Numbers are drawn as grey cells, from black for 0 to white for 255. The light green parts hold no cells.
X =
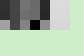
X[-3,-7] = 49
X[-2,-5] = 111
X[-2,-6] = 68
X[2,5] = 215
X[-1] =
[161, 68, 131, 4, 142, 215, 215]
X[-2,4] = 39
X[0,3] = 106

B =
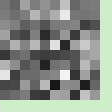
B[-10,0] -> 117
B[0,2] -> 162
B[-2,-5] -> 22
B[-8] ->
[141, 128, 95, 112, 83, 122, 127, 132, 63, 79]
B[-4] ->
[179, 141, 84, 104, 34, 113, 123, 82, 185, 137]
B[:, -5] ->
[127, 174, 122, 95, 224, 65, 113, 134, 22, 164]
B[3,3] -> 127
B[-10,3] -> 125
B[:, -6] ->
[146, 140, 83, 42, 99, 61, 34, 125, 185, 53]
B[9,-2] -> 193
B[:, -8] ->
[162, 125, 95, 67, 131, 112, 84, 107, 154, 123]
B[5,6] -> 73
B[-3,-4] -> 243
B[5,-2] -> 156
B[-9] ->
[123, 111, 125, 182, 140, 174, 233, 118, 116, 120]
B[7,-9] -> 63
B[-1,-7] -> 58
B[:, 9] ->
[123, 120, 79, 136, 166, 166, 137, 83, 102, 151]
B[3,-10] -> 161

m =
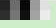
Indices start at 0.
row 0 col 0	35
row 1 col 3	162
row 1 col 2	15
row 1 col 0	45

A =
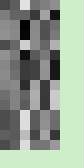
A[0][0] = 72
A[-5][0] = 101
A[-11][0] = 75
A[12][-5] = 90
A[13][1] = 90
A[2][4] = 82
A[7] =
[139, 112, 58, 65, 146, 24]
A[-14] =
[125, 100, 100, 57, 163, 19]
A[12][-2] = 144
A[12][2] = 220
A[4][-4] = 207
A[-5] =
[101, 131, 91, 171, 56, 200]
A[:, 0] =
[72, 125, 141, 145, 75, 145, 135, 139, 132, 111, 101, 77, 77, 94, 75]
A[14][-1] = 152
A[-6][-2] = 57
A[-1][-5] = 96
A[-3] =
[77, 90, 220, 90, 144, 108]
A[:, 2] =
[225, 100, 2, 6, 207, 16, 59, 58, 44, 99, 91, 221, 220, 187, 219]
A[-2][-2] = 165
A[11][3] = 92
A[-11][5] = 176
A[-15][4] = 127

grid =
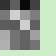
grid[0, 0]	49
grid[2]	[92, 90, 207, 96]
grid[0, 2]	9
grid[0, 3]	65
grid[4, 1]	115
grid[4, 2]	98
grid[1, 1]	207

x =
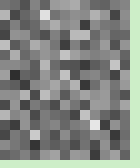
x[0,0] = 117
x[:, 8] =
[131, 139, 61, 186, 86, 139, 59, 128, 55, 163, 83, 193, 134, 111, 114, 147]
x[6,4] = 182
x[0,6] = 161
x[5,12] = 100
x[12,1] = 61
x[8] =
[104, 94, 61, 136, 144, 166, 131, 178, 55, 111, 150, 117, 153]
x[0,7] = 171
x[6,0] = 137
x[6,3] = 93
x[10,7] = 117
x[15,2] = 128
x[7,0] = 159
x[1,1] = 72
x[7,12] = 161
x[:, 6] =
[161, 130, 139, 92, 62, 194, 85, 193, 131, 90, 151, 100, 103, 139, 106, 100]
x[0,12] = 132
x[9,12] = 83
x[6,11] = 196
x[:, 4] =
[99, 224, 143, 80, 150, 149, 182, 151, 144, 188, 105, 124, 122, 113, 108, 149]
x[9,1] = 141
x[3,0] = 69
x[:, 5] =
[155, 115, 172, 128, 118, 136, 107, 118, 166, 148, 76, 108, 133, 82, 93, 162]
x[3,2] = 142
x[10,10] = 154
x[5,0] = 101
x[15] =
[98, 108, 128, 94, 149, 162, 100, 153, 147, 60, 136, 160, 98]
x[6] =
[137, 137, 127, 93, 182, 107, 85, 83, 59, 93, 108, 196, 87]
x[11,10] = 102
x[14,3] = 52
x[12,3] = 97

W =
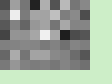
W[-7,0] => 77
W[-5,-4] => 117
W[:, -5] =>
[175, 163, 163, 240, 122, 163, 128]
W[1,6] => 126
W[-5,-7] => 101
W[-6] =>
[108, 237, 123, 165, 163, 191, 126, 138, 77]
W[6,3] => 124
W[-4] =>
[68, 148, 146, 166, 240, 169, 30, 76, 85]
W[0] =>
[77, 159, 118, 34, 175, 83, 185, 118, 136]
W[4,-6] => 133
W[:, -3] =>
[185, 126, 168, 30, 113, 131, 132]
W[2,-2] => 132
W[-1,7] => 121
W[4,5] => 130
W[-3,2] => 135

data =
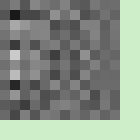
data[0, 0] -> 103
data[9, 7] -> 99
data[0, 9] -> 119
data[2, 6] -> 93
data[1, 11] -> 99
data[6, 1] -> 138
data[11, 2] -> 126
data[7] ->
[124, 187, 122, 144, 106, 71, 110, 78, 132, 103, 106, 105]
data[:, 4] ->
[119, 89, 131, 133, 119, 96, 129, 106, 105, 78, 82, 123]
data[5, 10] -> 108
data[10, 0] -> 91
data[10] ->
[91, 84, 61, 106, 82, 123, 129, 120, 90, 85, 119, 95]
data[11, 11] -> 114
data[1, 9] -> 94
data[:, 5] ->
[109, 144, 75, 95, 125, 62, 98, 71, 134, 87, 123, 117]
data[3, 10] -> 99
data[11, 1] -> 71
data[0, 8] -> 89
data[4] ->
[101, 58, 118, 80, 119, 125, 93, 120, 95, 120, 100, 113]
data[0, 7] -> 95
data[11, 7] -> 115
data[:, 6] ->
[130, 113, 93, 110, 93, 105, 117, 110, 98, 111, 129, 90]
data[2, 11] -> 118
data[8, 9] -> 107
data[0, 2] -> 86
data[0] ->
[103, 123, 86, 134, 119, 109, 130, 95, 89, 119, 108, 109]
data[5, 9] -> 92
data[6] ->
[112, 138, 110, 134, 129, 98, 117, 88, 101, 127, 102, 114]
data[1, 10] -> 114
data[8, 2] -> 99
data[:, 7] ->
[95, 139, 79, 87, 120, 76, 88, 78, 131, 99, 120, 115]
